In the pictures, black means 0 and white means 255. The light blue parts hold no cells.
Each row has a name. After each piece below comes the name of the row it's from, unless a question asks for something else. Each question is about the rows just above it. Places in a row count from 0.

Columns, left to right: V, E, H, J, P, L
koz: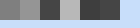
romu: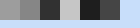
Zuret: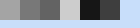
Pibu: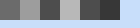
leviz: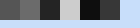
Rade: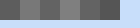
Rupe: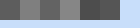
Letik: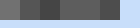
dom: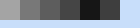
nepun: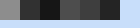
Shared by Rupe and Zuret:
[99]
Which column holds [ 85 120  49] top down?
E
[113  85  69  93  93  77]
Letik
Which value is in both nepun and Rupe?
[77]

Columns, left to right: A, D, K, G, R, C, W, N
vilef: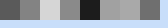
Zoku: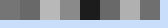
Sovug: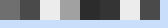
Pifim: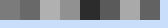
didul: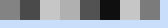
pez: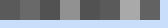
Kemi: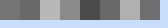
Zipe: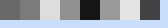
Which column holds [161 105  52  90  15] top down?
C
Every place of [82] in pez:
2 4
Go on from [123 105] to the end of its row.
[176 145  44  90 169  98]

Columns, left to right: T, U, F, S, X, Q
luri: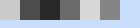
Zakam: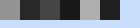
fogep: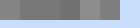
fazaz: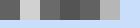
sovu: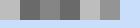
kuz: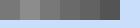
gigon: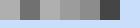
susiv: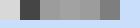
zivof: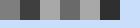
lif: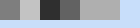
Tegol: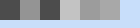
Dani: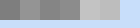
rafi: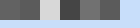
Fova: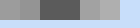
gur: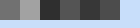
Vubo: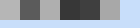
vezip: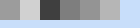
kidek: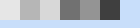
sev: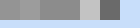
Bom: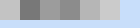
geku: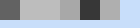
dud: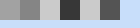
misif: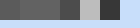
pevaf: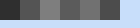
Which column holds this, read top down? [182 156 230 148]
T
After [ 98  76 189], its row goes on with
[55]

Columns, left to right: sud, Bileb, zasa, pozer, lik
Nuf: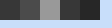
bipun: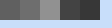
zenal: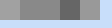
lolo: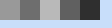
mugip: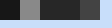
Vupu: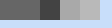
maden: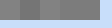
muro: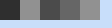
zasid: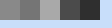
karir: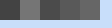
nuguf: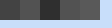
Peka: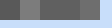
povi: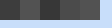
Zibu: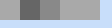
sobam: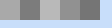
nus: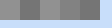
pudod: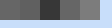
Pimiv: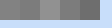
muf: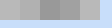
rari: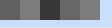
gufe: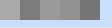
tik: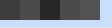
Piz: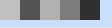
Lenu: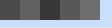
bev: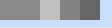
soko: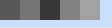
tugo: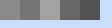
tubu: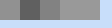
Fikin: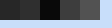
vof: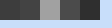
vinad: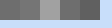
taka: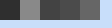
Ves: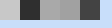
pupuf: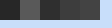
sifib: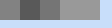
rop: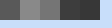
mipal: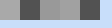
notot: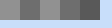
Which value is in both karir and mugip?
[67]
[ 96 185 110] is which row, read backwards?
lolo
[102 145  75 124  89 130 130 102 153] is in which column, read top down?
pozer
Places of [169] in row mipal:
0

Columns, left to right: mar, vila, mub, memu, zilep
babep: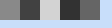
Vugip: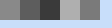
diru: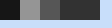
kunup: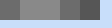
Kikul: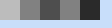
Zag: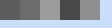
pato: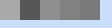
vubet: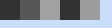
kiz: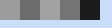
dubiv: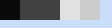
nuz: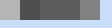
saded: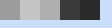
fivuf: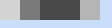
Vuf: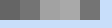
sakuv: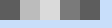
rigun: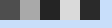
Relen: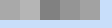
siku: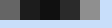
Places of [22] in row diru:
0
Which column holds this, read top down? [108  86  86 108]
vila

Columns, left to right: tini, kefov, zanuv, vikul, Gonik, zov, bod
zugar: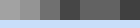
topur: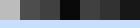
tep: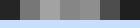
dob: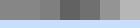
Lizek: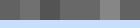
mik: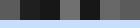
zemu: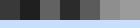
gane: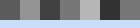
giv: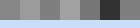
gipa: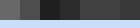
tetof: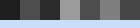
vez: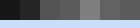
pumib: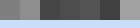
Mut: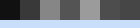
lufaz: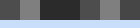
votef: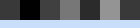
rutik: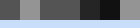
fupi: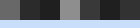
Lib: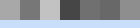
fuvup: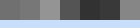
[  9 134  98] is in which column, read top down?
vikul
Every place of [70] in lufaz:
6
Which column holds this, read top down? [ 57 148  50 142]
bod
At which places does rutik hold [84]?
0 2 3
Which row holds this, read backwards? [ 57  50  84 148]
fuvup
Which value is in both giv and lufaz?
[127]
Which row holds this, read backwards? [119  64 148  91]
gane

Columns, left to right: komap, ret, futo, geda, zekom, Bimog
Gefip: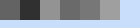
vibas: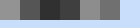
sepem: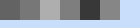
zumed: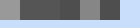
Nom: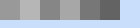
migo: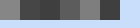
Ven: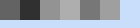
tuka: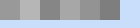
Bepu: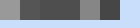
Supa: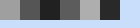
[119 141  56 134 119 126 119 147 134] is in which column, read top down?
zekom
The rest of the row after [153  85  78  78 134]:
[70]
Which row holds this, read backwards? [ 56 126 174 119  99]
sepem

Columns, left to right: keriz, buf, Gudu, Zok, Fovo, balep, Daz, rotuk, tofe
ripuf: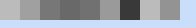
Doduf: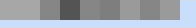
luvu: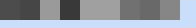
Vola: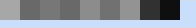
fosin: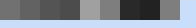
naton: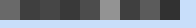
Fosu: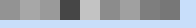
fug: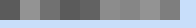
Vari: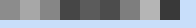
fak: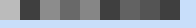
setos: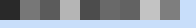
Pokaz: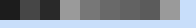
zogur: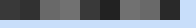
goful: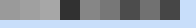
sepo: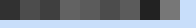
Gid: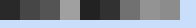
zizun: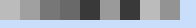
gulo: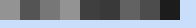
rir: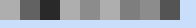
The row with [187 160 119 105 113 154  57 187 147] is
ripuf
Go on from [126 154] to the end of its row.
[134 154]
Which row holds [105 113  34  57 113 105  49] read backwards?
zogur
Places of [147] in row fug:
1 7
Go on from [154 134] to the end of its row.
[154]

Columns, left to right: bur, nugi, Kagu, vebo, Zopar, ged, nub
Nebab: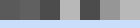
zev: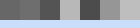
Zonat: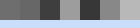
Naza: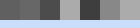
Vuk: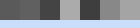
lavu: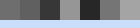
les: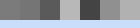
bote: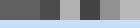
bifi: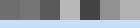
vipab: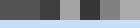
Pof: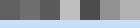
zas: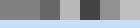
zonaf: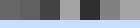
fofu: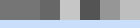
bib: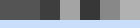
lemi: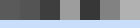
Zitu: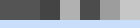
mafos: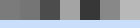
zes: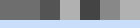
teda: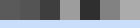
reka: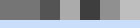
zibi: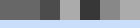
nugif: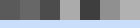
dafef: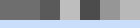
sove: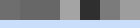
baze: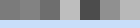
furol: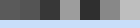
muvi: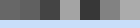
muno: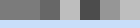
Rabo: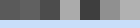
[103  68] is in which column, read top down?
Kagu
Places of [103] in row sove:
1 2
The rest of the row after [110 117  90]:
[184  68 144 177]

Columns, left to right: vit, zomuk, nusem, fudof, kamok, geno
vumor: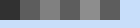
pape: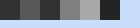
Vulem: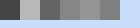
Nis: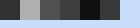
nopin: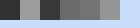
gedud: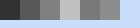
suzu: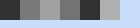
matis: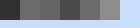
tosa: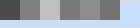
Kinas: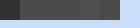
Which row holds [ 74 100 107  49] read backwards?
matis
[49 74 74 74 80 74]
Kinas
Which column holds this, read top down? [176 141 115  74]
geno
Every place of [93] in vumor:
1 3 5
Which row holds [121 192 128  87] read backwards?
gedud
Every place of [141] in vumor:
4
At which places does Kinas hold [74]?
1 2 3 5

